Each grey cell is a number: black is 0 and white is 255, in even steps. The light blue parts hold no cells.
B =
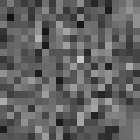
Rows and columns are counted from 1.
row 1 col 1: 83
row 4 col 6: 142
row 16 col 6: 131
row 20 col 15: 52
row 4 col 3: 85
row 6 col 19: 65
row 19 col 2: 89
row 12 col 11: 85
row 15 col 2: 114
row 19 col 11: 104
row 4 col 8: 82
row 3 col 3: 85
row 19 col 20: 126
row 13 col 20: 69
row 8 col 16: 139
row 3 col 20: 144
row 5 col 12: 105
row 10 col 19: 168
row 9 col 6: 60
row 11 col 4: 83
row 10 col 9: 62
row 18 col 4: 143
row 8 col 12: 117
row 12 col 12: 140
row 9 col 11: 92
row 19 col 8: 80
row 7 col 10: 159
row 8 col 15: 130
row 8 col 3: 110
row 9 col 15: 95
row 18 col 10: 65
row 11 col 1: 145
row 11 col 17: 124
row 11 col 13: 77
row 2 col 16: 27
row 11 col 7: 111
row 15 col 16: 162

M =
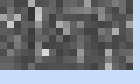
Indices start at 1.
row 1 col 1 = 91
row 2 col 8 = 100
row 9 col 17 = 92
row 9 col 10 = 93
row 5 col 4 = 91
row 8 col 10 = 78
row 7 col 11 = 92
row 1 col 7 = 83
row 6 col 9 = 105
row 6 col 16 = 107
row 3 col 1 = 163
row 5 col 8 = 96
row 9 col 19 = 121
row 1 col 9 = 70
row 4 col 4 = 97
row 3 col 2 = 124
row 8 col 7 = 217
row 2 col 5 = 52
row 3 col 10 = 81
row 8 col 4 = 83
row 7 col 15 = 66
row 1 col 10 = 100
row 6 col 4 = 80
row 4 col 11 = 99
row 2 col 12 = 125
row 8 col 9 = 68
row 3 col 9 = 93
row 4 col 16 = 74
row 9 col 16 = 126
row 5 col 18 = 80
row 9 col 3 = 80
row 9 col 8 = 86
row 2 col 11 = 121
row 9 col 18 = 79
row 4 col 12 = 133

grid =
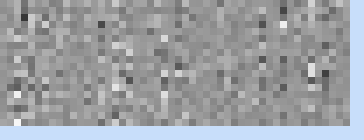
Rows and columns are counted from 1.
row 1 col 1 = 149
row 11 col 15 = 164
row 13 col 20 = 146
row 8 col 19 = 208
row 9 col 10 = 154
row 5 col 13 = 141
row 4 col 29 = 138
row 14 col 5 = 169
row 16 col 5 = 167
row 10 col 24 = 158
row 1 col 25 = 150
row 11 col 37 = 166
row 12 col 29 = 143
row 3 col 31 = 154
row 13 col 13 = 122
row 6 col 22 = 154
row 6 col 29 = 147
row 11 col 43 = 151
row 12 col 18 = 169
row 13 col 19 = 159
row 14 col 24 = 222
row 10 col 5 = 115
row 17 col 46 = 128
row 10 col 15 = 154
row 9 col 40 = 158
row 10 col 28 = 153
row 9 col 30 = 142
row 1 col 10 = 183
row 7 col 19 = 175
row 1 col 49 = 193
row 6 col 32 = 161
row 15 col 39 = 159
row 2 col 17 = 149
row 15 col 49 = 131
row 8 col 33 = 168
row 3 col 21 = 149
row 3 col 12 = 139
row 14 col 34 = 120
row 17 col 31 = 131
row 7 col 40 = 162

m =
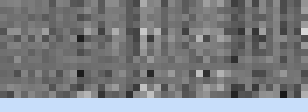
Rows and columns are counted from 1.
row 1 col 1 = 125
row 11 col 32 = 178
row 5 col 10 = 120
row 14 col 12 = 162
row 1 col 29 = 122
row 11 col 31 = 134
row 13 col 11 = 85
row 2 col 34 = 95
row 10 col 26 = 114
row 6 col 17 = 133
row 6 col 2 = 110
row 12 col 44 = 99
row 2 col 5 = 123
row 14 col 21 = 145
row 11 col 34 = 122
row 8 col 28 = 101
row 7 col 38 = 128
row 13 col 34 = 62
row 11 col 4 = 131
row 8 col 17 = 133
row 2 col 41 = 76
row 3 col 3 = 113
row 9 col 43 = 105
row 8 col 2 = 115
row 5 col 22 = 134
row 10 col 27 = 113
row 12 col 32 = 132
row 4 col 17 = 117
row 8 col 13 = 97
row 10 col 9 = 115
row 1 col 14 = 132
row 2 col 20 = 101
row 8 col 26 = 118
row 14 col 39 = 146
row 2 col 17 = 122
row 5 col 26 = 120
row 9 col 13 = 123
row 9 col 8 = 107
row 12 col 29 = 115
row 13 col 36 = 127

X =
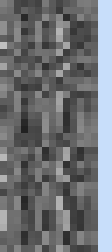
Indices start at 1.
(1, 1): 129
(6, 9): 165
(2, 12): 104
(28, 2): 97
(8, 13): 78
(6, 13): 65
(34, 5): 83
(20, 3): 72
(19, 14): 124
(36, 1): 122
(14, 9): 158
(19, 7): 141
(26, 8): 82
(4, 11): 68
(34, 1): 102
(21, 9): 76
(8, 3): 129
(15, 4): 56
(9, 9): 64
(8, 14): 98
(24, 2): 98
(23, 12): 55
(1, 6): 66
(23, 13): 94
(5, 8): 98
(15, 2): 94
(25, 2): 89
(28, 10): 52
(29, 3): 134
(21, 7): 128
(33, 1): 173
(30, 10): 71
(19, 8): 97
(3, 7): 137
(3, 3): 107
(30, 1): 120
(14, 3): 132
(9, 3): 72
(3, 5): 83
